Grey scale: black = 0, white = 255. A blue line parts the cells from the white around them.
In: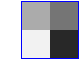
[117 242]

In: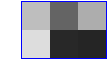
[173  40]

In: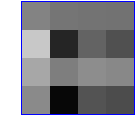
[114  99 126 138]

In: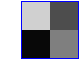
[77  8]

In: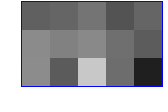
[101 111 200]

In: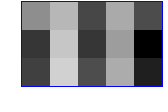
[ 76 157  77]

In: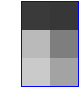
[ 55 186]

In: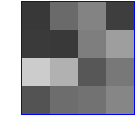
[ 62 126 177  83]
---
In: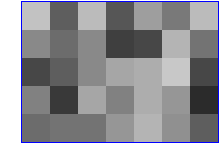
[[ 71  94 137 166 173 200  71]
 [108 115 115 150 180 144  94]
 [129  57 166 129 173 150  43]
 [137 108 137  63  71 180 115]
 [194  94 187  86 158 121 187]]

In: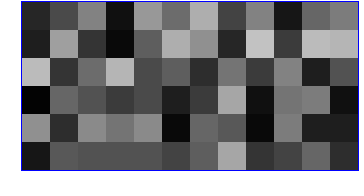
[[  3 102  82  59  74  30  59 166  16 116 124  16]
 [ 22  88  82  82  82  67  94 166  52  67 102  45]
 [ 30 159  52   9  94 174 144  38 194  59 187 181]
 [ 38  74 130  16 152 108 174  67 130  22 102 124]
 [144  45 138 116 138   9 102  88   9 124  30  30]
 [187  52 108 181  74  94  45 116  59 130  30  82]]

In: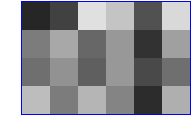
[[ 38  65 224 196  81 217]
 [111 146  95 152  73 111]
 [124 168 103 152  50 160]
 [189 124 181 132  44 175]]

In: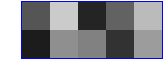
[[ 28 143 129  50 156]
 [ 85 203  36  98 187]]

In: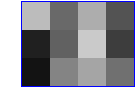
[[ 19 132 165 112]
 [ 32  97 202  61]
 [188 105 173  83]]

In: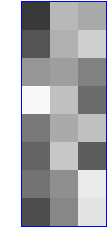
[[ 57 184 170]
 [ 78 135 227]
 [ 84 176 207]
 [100 199  92]
 [115 143 234]
 [121 170 192]
 [150 158 129]
 [248 192 108]]
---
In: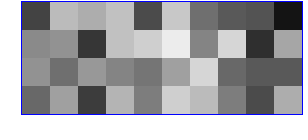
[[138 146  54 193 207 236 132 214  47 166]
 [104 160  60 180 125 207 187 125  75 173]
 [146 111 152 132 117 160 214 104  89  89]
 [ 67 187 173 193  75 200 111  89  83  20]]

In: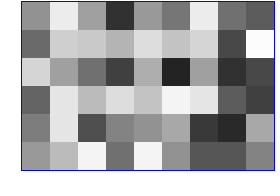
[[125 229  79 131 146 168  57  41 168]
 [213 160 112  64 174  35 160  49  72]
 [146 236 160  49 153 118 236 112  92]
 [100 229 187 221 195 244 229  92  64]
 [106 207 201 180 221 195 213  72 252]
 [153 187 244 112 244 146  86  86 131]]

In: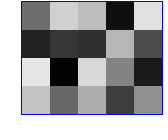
[[ 34  54  48 182  75]
 [195 103 174  61 144]
 [110 208 189  15 224]
 [230   2 216 131  27]]

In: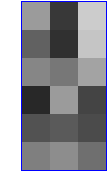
[[ 40 155  68]
 [ 82  90  75]
 [127 141 111]
 [134 119 163]
 [ 97  48 197]
 [155  56 204]]

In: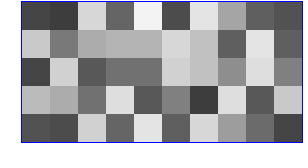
[[ 69 209  88 113 113 209 193 142 222 128]
 [187 172 113 222  88 128  61 222  88 201]
 [201 121 172 180 180 215 193  95 228  95]
 [ 82  76 209 101 228  95 215 157 107  69]
 [ 69  61 215 101 243  76 228 165  95  82]]

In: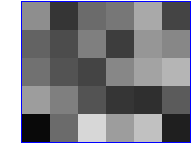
[[113  83  68 135 163 181]
 [157 127  83  53  47  91]
 [142  53 107 119 169  68]
 [ 99  76 127  61 150 135]
 [  9 107 215 157 193  31]]

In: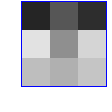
[[ 37  86  45]
 [190 176 197]
 [226 143 213]]
